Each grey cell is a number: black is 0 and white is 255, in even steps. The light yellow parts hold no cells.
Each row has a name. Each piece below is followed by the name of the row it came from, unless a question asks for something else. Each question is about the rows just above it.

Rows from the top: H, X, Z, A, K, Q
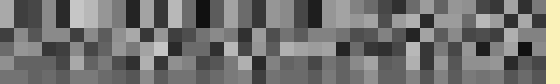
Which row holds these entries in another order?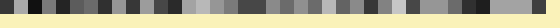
H
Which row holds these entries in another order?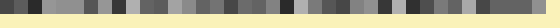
K

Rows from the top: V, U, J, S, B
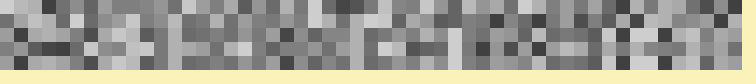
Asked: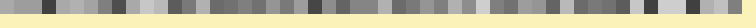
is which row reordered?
J
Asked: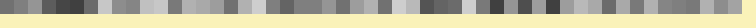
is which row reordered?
S
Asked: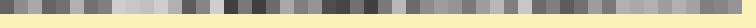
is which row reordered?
J
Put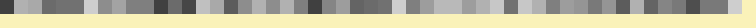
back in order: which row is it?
U
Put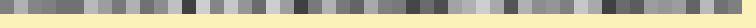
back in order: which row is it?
S
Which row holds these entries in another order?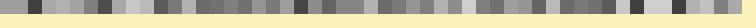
J
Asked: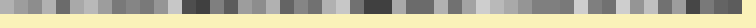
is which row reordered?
B

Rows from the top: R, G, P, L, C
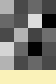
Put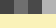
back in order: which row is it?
P
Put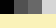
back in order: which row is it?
L
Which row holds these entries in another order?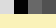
G
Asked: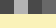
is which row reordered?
C
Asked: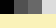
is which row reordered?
G

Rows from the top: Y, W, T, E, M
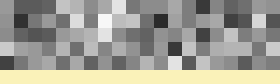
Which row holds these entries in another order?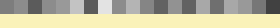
M
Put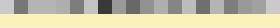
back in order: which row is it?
E
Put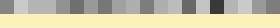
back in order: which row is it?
E
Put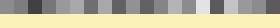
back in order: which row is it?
M

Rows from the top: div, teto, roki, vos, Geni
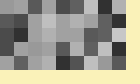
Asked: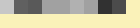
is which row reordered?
roki
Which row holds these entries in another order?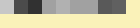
roki
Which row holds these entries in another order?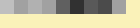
teto
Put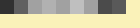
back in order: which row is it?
teto
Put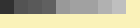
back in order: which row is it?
Geni
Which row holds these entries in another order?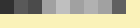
teto

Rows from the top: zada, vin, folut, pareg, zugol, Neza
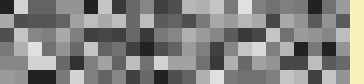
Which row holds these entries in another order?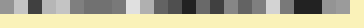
Neza
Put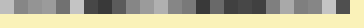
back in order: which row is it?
folut
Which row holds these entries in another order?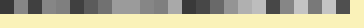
folut
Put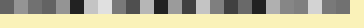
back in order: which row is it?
Neza
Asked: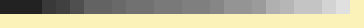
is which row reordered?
zada
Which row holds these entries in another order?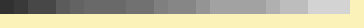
zugol

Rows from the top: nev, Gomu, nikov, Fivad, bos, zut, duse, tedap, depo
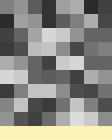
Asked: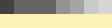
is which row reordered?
nikov
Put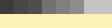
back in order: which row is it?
duse
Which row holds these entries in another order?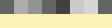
bos
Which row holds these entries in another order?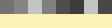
tedap
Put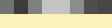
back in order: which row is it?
duse
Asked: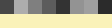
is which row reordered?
Gomu

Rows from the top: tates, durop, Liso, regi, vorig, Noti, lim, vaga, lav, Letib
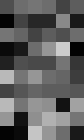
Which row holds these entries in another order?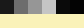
Letib
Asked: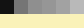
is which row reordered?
vaga
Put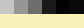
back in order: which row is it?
Letib
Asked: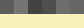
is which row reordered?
Liso
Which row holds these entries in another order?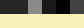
durop
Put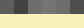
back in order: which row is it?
tates

